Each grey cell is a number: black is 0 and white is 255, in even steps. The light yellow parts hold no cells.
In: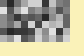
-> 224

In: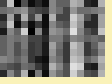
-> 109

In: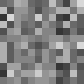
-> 189

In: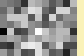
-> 105

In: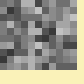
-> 139

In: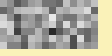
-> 103
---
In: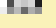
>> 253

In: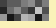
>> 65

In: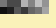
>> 118

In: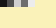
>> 21

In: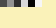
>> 74

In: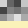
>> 211
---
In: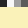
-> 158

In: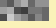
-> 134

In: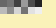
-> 225

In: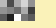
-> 119

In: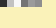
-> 155

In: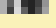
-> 80

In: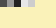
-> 231
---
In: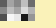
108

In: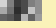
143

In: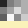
175

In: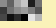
113

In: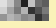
93

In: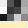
166

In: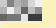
240

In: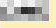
193

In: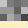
123

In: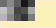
67
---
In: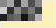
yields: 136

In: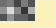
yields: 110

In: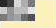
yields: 39

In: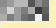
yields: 140

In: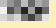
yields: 188

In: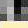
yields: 149

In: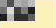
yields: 150

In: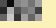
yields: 78

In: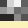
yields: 68
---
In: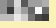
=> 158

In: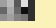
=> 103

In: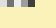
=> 238

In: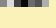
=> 8

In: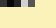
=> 37

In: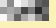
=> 70

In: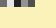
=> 36

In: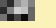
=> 208

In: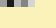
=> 187

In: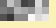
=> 168
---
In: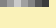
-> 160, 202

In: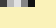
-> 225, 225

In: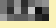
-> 60, 198

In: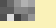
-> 133, 218

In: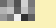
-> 96, 238

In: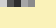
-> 46, 208

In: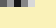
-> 23, 216

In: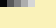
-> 131, 214
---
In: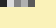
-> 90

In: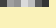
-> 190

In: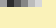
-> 188

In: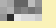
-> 189

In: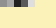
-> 222

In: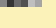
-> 191

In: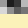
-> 215

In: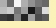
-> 145

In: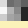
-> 247

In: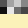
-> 16
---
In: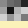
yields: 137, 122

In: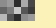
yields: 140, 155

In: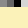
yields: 138, 213

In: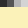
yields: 45, 212

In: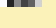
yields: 252, 210

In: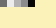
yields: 110, 7

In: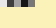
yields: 232, 120

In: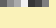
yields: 97, 127
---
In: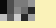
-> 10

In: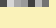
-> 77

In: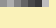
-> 147

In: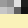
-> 155

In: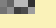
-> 127

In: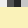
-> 238

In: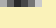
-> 173

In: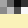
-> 164

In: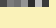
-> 73
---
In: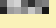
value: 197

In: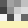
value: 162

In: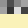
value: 77

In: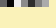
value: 7

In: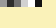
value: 45

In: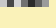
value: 71
